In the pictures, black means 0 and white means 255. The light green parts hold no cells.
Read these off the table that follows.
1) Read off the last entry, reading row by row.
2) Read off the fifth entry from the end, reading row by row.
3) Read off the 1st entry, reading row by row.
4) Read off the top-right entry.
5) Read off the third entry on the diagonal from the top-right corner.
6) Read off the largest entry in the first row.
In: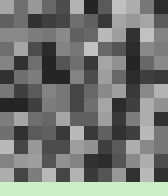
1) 49
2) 84
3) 165
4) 43
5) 49
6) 193

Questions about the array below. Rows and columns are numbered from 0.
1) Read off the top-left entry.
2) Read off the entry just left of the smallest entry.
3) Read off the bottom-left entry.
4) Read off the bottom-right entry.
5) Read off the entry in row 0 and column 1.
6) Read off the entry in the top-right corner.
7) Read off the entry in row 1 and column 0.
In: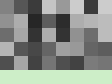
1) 130
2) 173
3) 79
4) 117
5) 86
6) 204
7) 145

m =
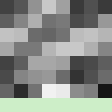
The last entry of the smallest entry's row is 21
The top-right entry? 58
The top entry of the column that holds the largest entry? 200
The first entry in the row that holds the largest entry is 101
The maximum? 241
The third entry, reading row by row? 146
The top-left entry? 66
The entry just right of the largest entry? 234
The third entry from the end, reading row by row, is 140
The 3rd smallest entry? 51
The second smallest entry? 44
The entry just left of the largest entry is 114
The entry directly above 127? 80
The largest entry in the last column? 181
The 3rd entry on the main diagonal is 107

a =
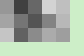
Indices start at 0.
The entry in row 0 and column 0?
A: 151
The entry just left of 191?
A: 211
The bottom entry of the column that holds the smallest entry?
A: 97
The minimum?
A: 64
